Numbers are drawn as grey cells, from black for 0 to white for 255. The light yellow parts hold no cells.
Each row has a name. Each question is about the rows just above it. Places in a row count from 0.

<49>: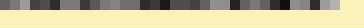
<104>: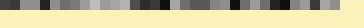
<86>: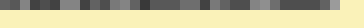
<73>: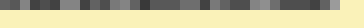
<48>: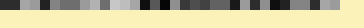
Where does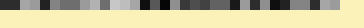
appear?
<48>
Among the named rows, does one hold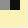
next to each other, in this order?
yes

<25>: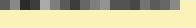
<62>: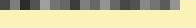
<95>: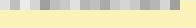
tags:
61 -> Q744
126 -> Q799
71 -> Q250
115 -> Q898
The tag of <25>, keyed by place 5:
Q799
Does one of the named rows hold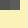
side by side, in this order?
no
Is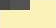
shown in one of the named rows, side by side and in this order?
no

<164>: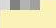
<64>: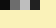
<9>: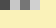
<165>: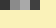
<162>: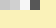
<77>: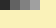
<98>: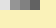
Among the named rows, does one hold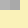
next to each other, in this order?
no
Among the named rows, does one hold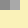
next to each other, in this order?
yes
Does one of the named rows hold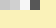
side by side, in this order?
yes
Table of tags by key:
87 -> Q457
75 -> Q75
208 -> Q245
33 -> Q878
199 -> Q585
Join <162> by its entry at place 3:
Q457

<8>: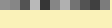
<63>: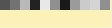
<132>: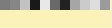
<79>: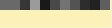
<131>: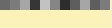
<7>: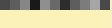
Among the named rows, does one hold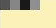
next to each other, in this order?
no
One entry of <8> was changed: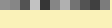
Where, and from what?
3, 185
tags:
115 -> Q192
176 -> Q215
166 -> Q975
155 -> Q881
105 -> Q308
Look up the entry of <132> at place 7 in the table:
Q975
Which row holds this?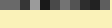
<79>

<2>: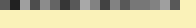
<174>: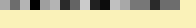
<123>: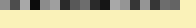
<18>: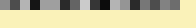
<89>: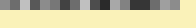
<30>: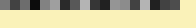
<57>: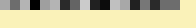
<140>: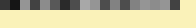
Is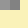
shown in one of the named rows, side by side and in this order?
no
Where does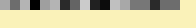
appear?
<174>
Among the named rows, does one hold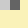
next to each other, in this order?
no
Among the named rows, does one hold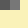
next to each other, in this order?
yes

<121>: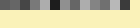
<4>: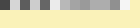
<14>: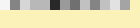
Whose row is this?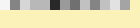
<14>
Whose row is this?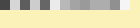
<4>
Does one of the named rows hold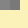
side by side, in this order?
no
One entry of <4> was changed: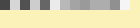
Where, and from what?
2, 93
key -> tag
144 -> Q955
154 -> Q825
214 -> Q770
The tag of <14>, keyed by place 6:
Q825
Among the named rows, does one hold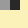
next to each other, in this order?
no

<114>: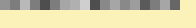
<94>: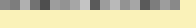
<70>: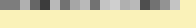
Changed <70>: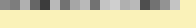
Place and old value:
0, 125
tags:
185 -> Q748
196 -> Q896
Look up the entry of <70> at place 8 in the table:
Q748
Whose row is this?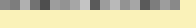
<94>
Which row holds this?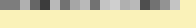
<70>

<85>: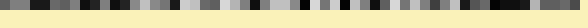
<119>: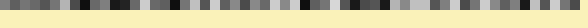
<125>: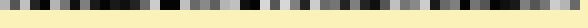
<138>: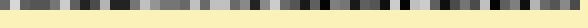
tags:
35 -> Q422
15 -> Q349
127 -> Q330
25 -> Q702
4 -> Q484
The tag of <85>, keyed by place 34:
Q484
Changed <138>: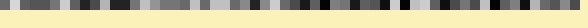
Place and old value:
29, 85
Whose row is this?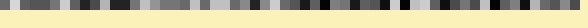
<138>
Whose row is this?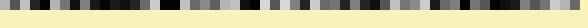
<125>
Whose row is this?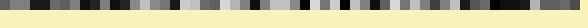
<85>

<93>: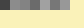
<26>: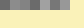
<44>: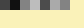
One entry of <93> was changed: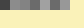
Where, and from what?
5, 119
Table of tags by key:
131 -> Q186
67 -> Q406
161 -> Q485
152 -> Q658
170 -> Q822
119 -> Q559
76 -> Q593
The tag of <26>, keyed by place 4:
Q485
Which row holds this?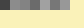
<93>
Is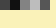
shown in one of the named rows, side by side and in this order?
no
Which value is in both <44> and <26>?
131

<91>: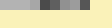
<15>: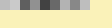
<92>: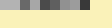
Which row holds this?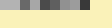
<92>
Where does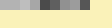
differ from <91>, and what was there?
2, 179
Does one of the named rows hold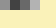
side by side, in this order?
yes

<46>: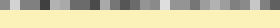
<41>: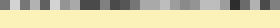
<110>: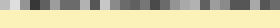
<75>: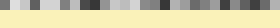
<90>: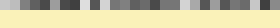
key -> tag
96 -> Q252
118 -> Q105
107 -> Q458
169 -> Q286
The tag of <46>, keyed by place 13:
Q458
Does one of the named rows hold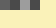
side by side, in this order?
yes

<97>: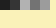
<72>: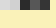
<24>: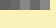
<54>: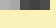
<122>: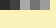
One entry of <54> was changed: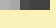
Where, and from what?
4, 75
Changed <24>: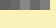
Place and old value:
4, 135

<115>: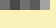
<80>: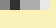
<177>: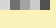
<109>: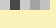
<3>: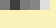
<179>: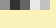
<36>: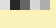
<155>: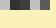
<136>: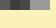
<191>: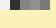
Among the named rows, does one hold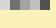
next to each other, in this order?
no
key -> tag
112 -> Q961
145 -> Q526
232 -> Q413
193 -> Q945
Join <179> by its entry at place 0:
Q526

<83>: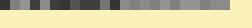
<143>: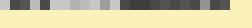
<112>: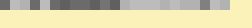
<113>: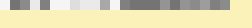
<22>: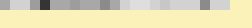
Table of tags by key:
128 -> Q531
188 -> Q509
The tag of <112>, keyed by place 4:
Q509
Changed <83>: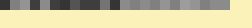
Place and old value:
18, 148
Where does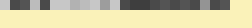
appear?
<143>

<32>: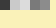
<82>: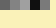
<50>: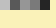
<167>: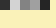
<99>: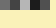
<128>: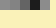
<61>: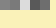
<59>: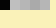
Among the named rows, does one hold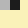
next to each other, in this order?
yes
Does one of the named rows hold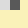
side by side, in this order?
yes
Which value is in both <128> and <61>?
131
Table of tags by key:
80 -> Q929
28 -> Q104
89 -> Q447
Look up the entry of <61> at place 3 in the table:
Q447

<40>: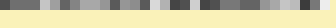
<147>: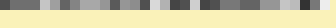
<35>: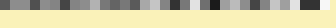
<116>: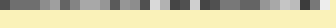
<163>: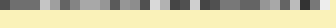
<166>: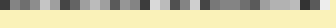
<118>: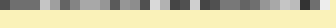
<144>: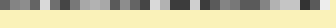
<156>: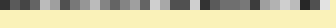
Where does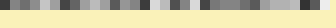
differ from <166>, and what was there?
19, 207
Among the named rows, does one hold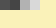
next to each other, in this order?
no
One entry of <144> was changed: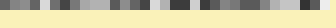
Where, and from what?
10, 168
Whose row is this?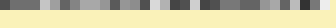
<163>
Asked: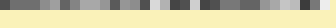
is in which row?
<116>
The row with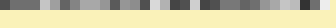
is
<118>
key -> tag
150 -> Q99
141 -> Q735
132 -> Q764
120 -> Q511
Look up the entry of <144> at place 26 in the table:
Q764

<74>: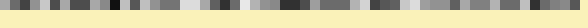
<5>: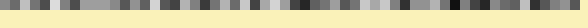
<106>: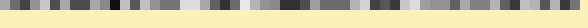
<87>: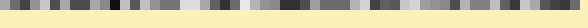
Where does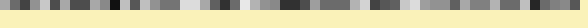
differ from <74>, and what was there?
53, 49
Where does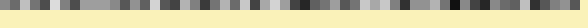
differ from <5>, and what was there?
46, 128
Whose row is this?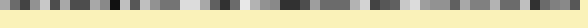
<74>
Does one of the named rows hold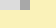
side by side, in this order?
yes
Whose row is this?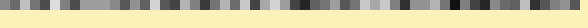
<5>
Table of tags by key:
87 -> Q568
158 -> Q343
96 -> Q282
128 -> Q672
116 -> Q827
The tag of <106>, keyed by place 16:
Q827

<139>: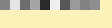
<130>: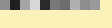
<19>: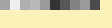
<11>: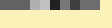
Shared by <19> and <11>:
176
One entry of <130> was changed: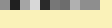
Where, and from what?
9, 154

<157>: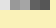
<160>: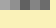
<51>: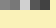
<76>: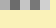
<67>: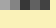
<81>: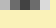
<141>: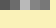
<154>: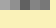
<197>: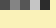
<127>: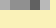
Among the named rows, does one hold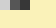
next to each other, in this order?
no
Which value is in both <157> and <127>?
97

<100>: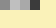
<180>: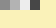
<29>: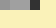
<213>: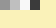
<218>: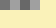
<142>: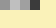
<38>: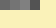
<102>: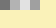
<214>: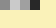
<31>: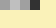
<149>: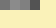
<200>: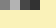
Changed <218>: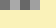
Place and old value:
1, 160
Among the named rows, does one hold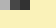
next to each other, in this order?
yes

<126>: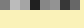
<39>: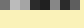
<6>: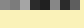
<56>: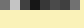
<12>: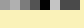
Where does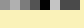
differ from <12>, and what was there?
0, 156
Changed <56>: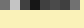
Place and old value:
4, 55
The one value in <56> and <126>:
55
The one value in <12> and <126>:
124
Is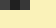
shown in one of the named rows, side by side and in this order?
no

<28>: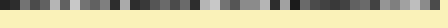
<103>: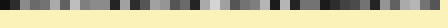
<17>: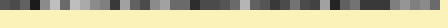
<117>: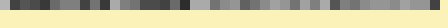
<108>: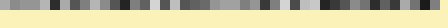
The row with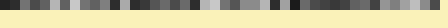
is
<28>
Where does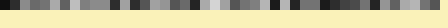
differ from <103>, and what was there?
11, 36
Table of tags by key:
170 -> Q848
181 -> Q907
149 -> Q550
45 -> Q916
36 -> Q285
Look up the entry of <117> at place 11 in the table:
Q848

